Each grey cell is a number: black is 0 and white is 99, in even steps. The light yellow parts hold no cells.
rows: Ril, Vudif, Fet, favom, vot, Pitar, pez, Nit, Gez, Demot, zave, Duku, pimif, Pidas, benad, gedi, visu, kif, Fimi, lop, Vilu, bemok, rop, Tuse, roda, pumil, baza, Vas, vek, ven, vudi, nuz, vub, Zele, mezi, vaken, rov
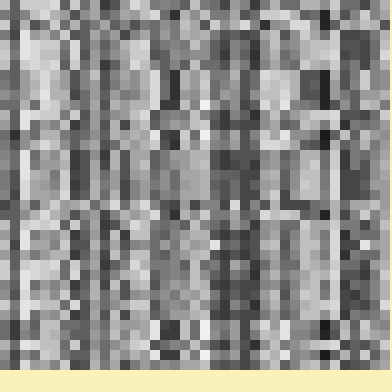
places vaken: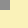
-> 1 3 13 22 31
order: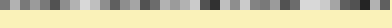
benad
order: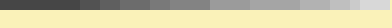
lop
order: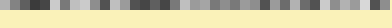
ven
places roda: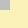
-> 1 28 31 32
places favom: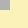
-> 5 19 21 39

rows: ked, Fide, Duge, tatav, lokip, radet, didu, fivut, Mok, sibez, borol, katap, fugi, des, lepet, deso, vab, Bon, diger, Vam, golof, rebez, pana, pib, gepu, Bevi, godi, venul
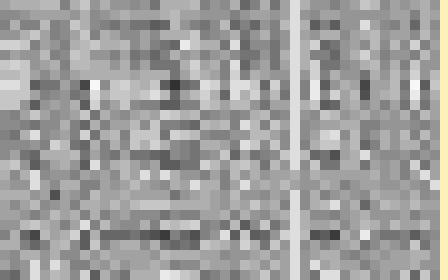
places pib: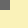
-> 3 11 12 13 19 27
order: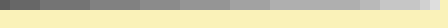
gepu
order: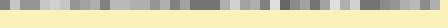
didu
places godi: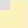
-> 4 6 30 32
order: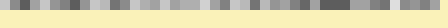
borol
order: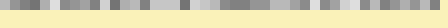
des
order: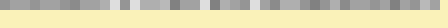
Bon

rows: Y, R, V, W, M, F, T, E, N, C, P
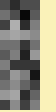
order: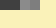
P
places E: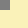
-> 3
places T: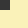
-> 2 3 4
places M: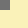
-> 1 2 4
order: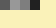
F
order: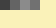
N
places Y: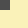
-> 1 3 4

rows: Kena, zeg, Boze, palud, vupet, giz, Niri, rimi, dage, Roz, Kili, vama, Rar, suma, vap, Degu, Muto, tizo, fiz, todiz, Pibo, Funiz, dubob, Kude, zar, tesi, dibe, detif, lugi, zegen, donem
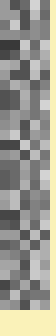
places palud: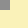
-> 1 2 4
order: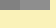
palud
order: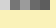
tizo

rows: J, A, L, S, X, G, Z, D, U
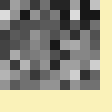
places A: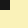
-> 3 7 9 10
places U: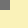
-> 3 4 9 10
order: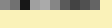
X
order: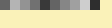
D

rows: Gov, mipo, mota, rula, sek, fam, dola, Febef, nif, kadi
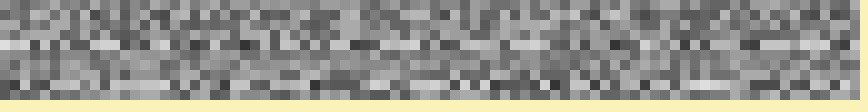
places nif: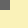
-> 26 33 40 53 57
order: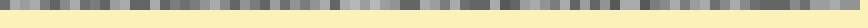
rula
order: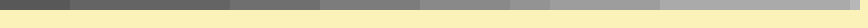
kadi
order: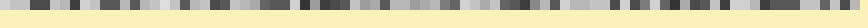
sek

